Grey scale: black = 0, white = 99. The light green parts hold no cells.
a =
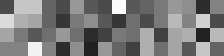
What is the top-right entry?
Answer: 51
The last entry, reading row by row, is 39
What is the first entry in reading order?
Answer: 29
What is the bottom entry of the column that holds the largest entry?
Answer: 39
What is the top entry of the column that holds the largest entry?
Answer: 98
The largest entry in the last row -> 94
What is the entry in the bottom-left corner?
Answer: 51
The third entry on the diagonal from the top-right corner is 68
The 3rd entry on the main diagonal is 34
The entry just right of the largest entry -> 34
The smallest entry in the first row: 17
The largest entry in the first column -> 85
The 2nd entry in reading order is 77
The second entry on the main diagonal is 68
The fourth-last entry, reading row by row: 64

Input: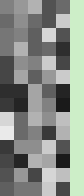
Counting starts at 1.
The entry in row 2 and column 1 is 41
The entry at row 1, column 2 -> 59
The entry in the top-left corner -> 50
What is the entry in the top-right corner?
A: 41
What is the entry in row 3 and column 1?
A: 46
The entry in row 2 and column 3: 41
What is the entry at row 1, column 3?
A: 69
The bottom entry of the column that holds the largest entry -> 37
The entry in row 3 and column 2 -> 50
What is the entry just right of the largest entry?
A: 41

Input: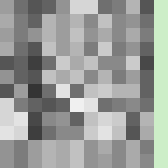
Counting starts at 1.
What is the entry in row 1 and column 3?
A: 33
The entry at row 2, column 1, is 66
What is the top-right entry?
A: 33
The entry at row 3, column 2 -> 48
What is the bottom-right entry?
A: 53
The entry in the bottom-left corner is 57
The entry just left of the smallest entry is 61
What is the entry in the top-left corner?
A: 61
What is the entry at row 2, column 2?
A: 48
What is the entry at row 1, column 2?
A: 43
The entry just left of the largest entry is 38
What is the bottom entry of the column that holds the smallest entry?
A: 61
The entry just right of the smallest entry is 43
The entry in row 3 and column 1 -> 61
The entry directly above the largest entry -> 43
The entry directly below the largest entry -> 38
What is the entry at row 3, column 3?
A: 57
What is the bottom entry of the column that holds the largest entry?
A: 75
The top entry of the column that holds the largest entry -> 83
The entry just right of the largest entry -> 88

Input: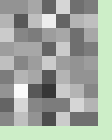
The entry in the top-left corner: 57
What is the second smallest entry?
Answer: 30
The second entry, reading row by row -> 57
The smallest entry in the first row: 39
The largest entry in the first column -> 79
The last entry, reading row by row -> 43
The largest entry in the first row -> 83
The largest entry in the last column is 74
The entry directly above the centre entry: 39
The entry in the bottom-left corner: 52
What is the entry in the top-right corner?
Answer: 48
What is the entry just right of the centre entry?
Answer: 61
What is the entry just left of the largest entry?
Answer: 57
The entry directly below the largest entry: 83
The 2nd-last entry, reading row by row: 43
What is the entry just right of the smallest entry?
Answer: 79
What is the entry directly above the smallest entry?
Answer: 34
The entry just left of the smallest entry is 34
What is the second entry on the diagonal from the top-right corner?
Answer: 70

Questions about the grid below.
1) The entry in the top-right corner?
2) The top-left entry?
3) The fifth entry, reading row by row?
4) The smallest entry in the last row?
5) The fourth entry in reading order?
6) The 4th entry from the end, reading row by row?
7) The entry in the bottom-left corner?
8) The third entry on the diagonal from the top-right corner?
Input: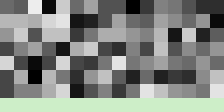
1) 18
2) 41
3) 79
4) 8
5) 4
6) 58
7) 27
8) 79

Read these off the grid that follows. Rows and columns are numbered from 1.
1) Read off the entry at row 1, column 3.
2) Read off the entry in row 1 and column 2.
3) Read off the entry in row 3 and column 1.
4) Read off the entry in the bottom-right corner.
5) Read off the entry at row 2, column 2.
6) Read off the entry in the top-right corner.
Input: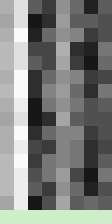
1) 36
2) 87
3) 68
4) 36
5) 87
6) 36

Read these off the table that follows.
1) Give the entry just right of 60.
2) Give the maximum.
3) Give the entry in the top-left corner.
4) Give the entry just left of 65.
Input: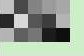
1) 65
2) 84
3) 75
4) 60
